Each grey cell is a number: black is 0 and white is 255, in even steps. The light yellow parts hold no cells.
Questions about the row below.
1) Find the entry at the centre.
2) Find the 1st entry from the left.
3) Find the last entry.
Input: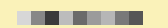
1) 106
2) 215
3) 86

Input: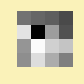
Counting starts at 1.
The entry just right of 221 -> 172
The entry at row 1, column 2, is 102
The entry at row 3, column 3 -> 208
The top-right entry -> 74
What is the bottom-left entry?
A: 142
